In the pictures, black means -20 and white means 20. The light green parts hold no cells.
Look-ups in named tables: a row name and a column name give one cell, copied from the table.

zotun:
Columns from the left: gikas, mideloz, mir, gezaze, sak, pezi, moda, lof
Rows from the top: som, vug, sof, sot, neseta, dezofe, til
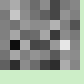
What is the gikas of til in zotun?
-5
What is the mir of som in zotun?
1
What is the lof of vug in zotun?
0
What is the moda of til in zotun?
7
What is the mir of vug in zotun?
2
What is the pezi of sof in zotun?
8
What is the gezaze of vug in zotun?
-2
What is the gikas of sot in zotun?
0
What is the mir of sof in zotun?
4
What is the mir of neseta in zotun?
7
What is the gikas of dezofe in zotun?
-2
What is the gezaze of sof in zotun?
2
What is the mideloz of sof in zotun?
-2
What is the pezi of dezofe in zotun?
-6
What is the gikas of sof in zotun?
0
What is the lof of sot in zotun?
-1
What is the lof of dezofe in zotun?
2
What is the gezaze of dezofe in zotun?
3
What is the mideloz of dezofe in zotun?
6

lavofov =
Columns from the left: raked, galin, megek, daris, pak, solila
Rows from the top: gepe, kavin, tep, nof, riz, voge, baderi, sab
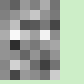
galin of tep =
10
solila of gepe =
-2
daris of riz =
-1
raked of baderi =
1
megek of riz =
2
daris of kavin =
11
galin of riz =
-13
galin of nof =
19
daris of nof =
5
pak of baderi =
-10
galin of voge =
2
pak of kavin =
3
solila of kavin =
-1
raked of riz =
3
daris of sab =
2
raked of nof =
7
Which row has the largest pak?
nof

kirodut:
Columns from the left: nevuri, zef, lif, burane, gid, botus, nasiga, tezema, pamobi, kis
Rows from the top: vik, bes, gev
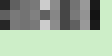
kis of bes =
-17
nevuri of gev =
-14
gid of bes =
-5
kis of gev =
-16
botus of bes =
1
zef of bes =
-1
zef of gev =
-1
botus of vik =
2
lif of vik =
-2
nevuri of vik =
-14
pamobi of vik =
4
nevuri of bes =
-5
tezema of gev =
-5
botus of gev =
2
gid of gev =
12
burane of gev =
-1

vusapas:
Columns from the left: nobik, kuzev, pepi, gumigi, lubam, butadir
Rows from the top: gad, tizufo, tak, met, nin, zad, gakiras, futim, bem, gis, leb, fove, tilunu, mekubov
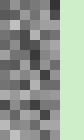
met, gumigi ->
8
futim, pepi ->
1
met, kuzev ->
-4
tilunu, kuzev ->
1
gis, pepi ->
8
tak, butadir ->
5
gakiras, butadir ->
-3
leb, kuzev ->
2
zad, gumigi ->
-11
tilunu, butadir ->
6
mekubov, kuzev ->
10
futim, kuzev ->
5
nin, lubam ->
3
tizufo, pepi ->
4
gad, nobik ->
-4
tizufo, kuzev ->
-5
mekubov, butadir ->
3
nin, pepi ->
-8

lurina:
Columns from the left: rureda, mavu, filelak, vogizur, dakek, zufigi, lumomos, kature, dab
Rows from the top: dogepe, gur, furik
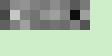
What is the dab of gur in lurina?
5
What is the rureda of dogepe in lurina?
-5
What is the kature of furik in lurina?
0
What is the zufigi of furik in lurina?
-2
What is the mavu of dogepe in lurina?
2
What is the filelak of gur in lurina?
0
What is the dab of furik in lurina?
-7
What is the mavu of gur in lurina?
11
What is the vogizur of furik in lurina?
-2
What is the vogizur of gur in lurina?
-2
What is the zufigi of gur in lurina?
5
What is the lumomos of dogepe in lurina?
-1
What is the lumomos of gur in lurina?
1
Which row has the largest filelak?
furik

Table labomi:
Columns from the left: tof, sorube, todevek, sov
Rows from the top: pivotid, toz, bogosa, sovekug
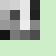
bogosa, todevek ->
17
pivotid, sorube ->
13
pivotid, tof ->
12
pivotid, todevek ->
16
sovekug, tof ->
-17
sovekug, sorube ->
-1
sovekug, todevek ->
-4
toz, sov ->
-15
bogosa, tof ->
4

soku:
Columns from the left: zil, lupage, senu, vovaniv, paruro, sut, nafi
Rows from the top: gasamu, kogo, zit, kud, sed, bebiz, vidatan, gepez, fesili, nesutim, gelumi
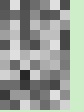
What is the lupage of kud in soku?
10
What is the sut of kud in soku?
10
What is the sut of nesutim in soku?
15
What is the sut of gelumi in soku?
4
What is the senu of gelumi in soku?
14
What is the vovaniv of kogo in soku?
2
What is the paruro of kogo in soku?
-7
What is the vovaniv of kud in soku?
0
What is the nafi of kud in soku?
-9
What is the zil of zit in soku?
0
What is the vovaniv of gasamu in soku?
-3
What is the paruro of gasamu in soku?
2
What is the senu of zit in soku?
-7
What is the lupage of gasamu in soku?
15
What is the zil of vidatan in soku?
7
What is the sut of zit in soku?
11
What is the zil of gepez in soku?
13
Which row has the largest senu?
gelumi

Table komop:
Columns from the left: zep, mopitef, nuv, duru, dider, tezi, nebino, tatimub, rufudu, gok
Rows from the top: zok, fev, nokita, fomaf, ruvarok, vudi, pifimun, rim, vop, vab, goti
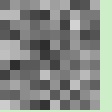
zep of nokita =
-7
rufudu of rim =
9
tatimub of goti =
2
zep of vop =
2
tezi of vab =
-6
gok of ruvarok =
-3
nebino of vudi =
-1
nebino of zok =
7
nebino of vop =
-9
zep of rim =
-10
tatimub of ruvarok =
4
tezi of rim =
1
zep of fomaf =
-6
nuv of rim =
-4

